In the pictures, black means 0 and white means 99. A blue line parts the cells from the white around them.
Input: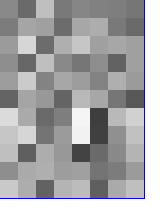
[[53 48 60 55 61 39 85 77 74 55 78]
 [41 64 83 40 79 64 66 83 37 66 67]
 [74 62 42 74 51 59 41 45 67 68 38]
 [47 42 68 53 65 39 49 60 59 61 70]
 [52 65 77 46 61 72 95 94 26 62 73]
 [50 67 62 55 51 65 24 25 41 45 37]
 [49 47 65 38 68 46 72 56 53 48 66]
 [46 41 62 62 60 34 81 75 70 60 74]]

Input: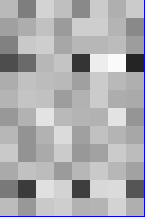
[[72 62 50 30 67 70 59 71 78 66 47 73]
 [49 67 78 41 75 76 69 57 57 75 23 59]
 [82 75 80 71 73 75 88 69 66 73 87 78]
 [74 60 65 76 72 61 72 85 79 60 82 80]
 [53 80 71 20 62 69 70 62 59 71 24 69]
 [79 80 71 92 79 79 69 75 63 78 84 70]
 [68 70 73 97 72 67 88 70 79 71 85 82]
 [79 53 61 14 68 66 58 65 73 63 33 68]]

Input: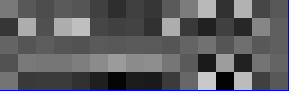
[[47 21 39 32 45]
 [34 67 33 47 22]
 [30 31 36 46 23]
 [35 67 33 46 23]
 [33 74 32 49 19]
 [25 27 35 54 12]
 [18 25 34 60  2]
 [25 26 35 54 11]
 [21 19 35 55 10]
 [35 67 33 46 23]
 [48 22 39 35 40]
 [72 13 44 10 78]
 [19 25 33 61  1]
 [69 15 43 13 73]
 [27 52 34 45 25]
 [34 37 37 39 34]]

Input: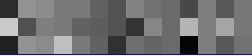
[[17 78 13]
 [57 31 57]
 [54 49 54]
 [47 47 74]
 [47 38 47]
 [38 36 38]
 [32 32 19]
 [51 20 43]
 [44 52 39]
 [41 41 41]
 [28 70  2]
 [49 49 49]
 [34 64 34]
 [46 46 44]]

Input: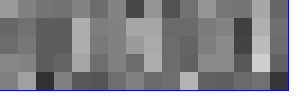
[[60 40 42 52 50]
 [50 44 46 51 62]
 [45 36 36 36 19]
 [44 36 36 39 50]
 [51 67 67 64 34]
 [42 49 47 43 33]
 [51 50 50 50 43]
 [28 64 60 42 50]
 [58 64 66 67 41]
 [32 41 42 42 43]
 [44 41 39 38 70]
 [58 48 49 53 38]
 [46 51 53 53 37]
 [45 25 26 34 41]
 [65 68 73 80 44]
 [40 43 42 38 21]]

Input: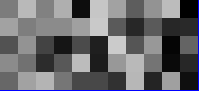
[[48 63 32 54 40]
 [72 49 57 44 63]
 [50 54 26 17 70]
 [68 54  8 34 46]
 [ 5 62 29 73 28]
 [77 78 12 11 28]
 [63 35 79 59 19]
 [36 15 33 72 71]
 [57 35 59 45 14]
 [73 15  2  4 62]
 [ 0 16 39 15  6]]

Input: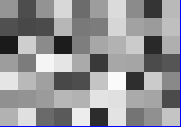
[[58 31 10 61 89 56 69]
 [30 28 80 48 72 57 87]
 [57 29 54 95 62 60 41]
 [84 71 11 89 28 71 35]
 [42 47 49 66 30 69 92]
 [61 48 65 22 76 88 17]
 [85 83 69 65 97 87 88]
 [54 63 79 64 18 66 45]
 [20 60 16 29 79 64 56]
 [72 74 68 33 53 29 76]]

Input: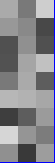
[[66 59 31 32 47 71 24 83 56]
 [47 53 56 64 66 69 36 58 22]
 [80 28 31 75 36 65 60 48 61]]

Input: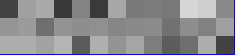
[[26 58 67]
 [62 60 67]
 [66 43 63]
 [22 57 70]
 [51 55 35]
 [23 56 68]
 [65 52 57]
 [47 53 64]
 [48 54 49]
 [47 44 36]
 [83 55 43]
 [80 50 67]
 [53 62 26]]
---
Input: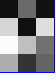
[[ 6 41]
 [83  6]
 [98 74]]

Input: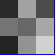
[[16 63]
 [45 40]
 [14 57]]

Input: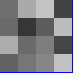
[[43 66]
 [41 21]
 [67 41]]

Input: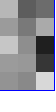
[[71 36]
 [60 47]
 [77 55]]

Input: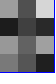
[[61 31]
 [11 25]
 [59 38]]

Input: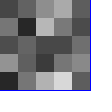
[[27 38]
 [46 15]
 [30 39]]
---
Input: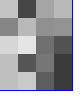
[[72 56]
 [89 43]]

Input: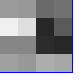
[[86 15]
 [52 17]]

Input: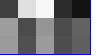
[[29 58]
 [31 60]]

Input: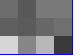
[[35 40]
 [52 71]]

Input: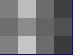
[[54 39]
 [77 42]]

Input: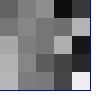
[[52 46]
 [49 46]]

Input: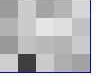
[[79 89]
 [75 72]]

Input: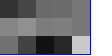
[[56 48]
 [26  7]]
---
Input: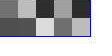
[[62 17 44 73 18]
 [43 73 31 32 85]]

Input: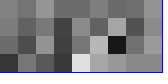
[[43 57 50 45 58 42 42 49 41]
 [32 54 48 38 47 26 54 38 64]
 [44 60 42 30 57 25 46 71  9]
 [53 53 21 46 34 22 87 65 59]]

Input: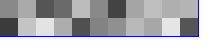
[[68 70 53 66 33 41 73 53 26 64 74]
 [89 33 23 76 88 67 31 51 56 72 65]]

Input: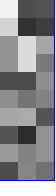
[[30 32 94]
 [19 24 82]
 [85 64 57]
 [85 47 57]
 [29 55 29]
 [45 51 55]
 [66 33 65]
 [17 56 33]
 [51 56 60]
 [52 44 30]]

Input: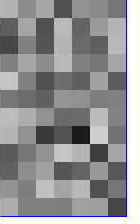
[[53 46 69 54 65 31 57]
 [60 70 37 64 31 72 39]
 [37 71 27 50 33 70 41]
 [46 65 50 65 54 72 50]
 [63 36 76 50 31 42 37]
 [49 50 46 42 38 58 56]
 [73 51 73 67 56 41 42]
 [80 44 70 56 23 32 10]
 [24 65 35 46 56 76 70]
 [59 34 38 55 63 33 39]
 [31 46 57 49 74 64 71]
 [61 27 67 50 50 49 62]]

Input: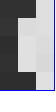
[[19 86 19]
 [85 86 20]
 [87 85 18]
 [87 84 19]
 [18 87 18]]
